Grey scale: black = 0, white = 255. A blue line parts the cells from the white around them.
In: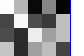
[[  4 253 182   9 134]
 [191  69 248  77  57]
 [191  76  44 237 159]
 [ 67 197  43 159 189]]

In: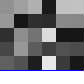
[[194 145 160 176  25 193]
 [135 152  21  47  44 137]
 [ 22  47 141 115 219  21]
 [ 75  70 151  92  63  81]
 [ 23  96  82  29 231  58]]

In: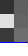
[[ 95  50]
 [ 99 223]
 [110  58]]

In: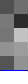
[[110  81]
 [ 44 121]
 [194 117]
 [156 146]
 [146  84]]

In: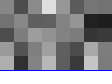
[[114 134  77 138 222 151  91 117]
 [ 29 114 136  95  96 131 149  33]
 [ 58  77 125 157 146 130 124  53]
 [125 154  83 127 160  95  75 168]
 [123 174  48 131 184  93  57 197]]

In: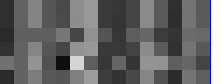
[[ 89  47  99 132  86  73 142 152  58  55  69 138  89  47 116]
 [ 90  47  98 132  86  75 141 152  58  53  68 138  89  45 116]
 [104  42  95  95  94 119  70 145  84  54  93 102  60  52 107]
 [ 88  49  99 133  86  70 147 152  57  56  67 139  91  49 116]
 [ 68 113  99 148  80  15 213  94  54 100  53 147 147  94 102]
 [ 94  42  98 125  88  85 128 156  60  50  72 133  81  43 116]]

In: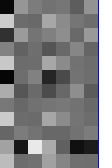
[[147   9 150 124 114 118  93]
 [109 204 108 105 167 139 117]
 [153  49 155 116 128 142 105]
 [101 130  98 110  85 105 134]
 [109 200 108 109 167 139 114]
 [110   6 110 129  37  74 115]
 [ 91 172  86 106  76 104 142]
 [105 120 104 113 117 120 114]
 [109 202 108 107 166 139 116]
 [124 102 124 115 104 104 114]
 [ 27 162  23 233 171  96  16]
 [110 188 109 113 161 133 111]]
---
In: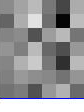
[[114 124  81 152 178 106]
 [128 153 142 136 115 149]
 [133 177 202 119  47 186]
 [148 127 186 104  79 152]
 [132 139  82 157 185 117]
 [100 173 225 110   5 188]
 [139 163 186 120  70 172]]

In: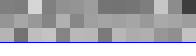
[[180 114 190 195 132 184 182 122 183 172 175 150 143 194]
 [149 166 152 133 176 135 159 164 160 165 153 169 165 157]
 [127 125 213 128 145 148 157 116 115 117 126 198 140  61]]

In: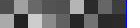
[[170  34 205 139  97  38 115  41  42]
 [ 77 161 104  83  80 181  43 102  62]]

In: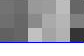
[[ 97 102 193 164 178  52]
 [111 103 138 170 181 127]
 [115 109 153 156 188 102]]

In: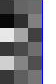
[[ 55  95 117]
 [208 133  78]
 [ 55  74 110]
 [231 166  64]
 [  8  47 128]
 [ 55 101 107]]

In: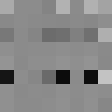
[[144 139 139 141 144 139 144 135]
 [144 138 140 139 143 140 143 141]
 [ 21 141 135 106  12 139  14 195]
 [148 138 142 142 146 143 147 137]
 [143 139 140 140 142 140 142 138]
 [120 139 133 108 111 128 112 175]
 [137 140 138 137 136 138 136 142]
 [170 140 140 132 178 139 177 163]]

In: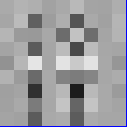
[[164 161  91 169 172  92 171 166 166]
 [161 169 123 167 196 101 196 169 164]
 [160 164  48 168 184  28 185 169 155]
 [178 155 106 169 130 124 133 167 172]
 [146 182 229 165 227 201 226 168 150]
 [164 173  91 166 187  72 187 167 165]
 [181 154 153 168 108 194 109 165 180]
 [166 187  96 157 174  84 169 161 181]
 [170 179 175 162 169 185 164 163 174]]
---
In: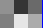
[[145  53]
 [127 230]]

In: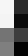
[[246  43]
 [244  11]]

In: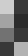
[[206  57]
 [163  43]]

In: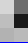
[[214 109]
 [190  25]]

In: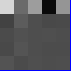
[[214 106]
 [ 66  92]]

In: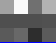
[[162 250]
 [ 79  79]]

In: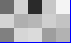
[[108 210]
 [211 175]]

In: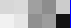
[[215 218]
 [241 230]]
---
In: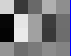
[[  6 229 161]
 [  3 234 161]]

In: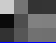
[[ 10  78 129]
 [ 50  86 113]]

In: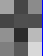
[[ 69  79  78]
 [145  43 186]]

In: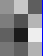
[[125  82 181]
 [ 96  27 238]]

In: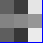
[[131 138 150]
 [ 94  54 235]]

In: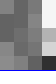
[[ 99 101 133]
 [ 99 110 125]]

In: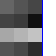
[[ 67  59  16]
 [167 180 195]]

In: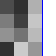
[[124  63 198]
 [146 115 186]]
